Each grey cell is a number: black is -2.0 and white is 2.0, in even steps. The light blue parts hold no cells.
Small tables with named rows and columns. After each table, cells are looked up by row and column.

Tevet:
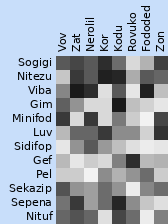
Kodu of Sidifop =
1.0
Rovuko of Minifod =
1.2
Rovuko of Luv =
0.2
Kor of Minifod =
1.4
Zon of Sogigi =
-1.0
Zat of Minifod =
1.4
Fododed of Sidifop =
1.7
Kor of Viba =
1.5
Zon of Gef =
0.8
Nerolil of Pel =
1.8
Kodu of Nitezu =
-1.4
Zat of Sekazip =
0.3
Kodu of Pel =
0.8
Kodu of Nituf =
-0.9
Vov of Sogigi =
-0.6
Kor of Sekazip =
-0.3

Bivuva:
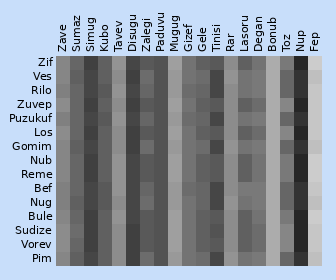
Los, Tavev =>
0.2
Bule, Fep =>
1.2
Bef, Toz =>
-0.4
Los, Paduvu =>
-0.7
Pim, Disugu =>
-1.0
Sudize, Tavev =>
0.2
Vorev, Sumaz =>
-0.4
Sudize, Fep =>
1.1
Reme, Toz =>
-0.1
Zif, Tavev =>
0.3
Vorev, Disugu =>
-1.0
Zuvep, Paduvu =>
-0.7
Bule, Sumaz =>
-0.4
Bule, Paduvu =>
-0.7
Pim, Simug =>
-0.9
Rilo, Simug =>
-0.9
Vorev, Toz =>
0.1
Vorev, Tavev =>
0.2
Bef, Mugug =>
0.4
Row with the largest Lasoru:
Bef

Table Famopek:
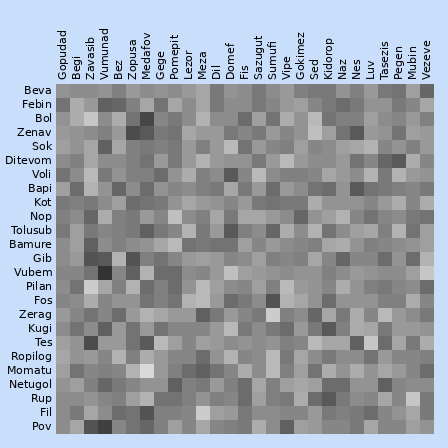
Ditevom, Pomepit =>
-0.1
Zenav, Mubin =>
0.5
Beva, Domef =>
0.3
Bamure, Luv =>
0.0
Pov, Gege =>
0.0
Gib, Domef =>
0.1
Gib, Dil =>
0.4
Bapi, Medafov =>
-0.3
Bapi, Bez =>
-0.4
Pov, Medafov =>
-0.4
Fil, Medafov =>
-0.7
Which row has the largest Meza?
Fil

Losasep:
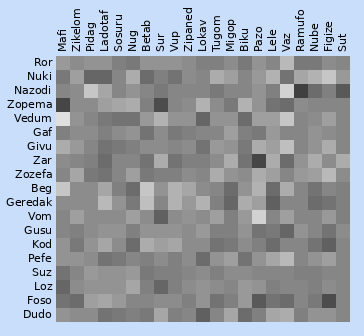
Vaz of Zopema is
-0.3
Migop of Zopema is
-0.1
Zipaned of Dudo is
0.1
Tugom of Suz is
0.0
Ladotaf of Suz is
0.3
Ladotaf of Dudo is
-0.2
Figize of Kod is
-0.5
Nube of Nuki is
0.8
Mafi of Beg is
1.1
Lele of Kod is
-0.3
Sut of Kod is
0.1
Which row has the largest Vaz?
Nazodi

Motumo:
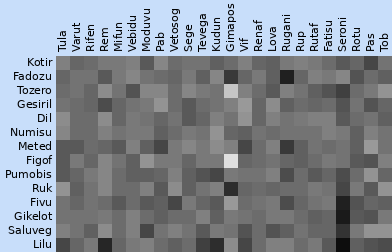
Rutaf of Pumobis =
-0.6
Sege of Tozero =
0.1
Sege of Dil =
-0.6
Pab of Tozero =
0.1
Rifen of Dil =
-0.3
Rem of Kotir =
-0.1
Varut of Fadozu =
-0.2
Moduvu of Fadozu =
-0.2
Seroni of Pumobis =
-0.8
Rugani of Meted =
-1.1
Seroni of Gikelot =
-1.6
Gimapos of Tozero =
1.1
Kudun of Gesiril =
-0.2
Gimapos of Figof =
1.5
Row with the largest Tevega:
Gikelot

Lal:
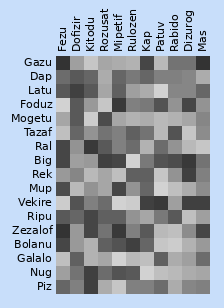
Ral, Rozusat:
-0.6
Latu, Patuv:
1.3
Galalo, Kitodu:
0.8
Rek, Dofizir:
0.1
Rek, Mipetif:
1.0
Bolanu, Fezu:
-0.9
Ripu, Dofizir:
-0.4
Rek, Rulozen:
-0.5
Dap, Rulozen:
-0.1
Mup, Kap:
-0.4
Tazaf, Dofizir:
-0.4
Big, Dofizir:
0.5
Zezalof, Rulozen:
0.0

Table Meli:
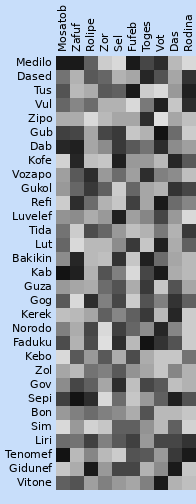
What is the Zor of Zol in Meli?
0.0
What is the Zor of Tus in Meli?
-0.6
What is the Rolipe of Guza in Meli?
0.7
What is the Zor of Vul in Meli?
0.8
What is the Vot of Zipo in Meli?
1.5
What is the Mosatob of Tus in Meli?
-0.7
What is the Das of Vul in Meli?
1.1
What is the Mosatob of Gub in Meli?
-1.0
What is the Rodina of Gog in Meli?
-0.5
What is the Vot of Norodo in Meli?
-1.4
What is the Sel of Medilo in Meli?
1.4
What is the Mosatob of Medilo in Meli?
-1.6
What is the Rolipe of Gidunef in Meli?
-1.6
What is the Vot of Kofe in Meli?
0.9
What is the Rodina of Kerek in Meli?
1.2
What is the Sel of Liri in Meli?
-0.6
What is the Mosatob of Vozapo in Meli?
0.5
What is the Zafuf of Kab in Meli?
-1.5
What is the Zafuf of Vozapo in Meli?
-0.6
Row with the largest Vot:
Zipo

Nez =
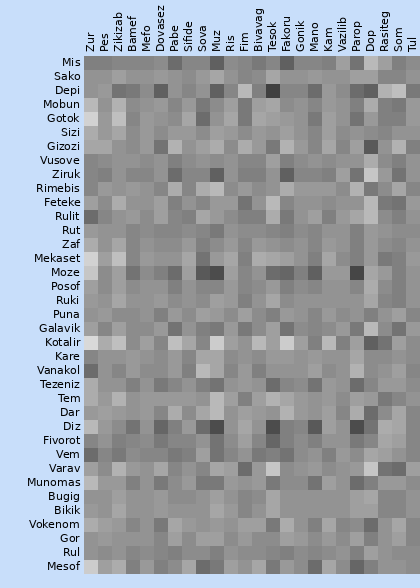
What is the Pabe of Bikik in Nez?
0.3
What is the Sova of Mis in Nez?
0.1
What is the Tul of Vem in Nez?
0.1
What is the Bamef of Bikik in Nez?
0.3
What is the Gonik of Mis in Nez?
0.1
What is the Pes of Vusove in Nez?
0.2
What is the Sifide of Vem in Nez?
0.0
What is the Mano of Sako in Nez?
0.4
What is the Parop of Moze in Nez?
-0.9
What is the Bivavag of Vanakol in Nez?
0.0

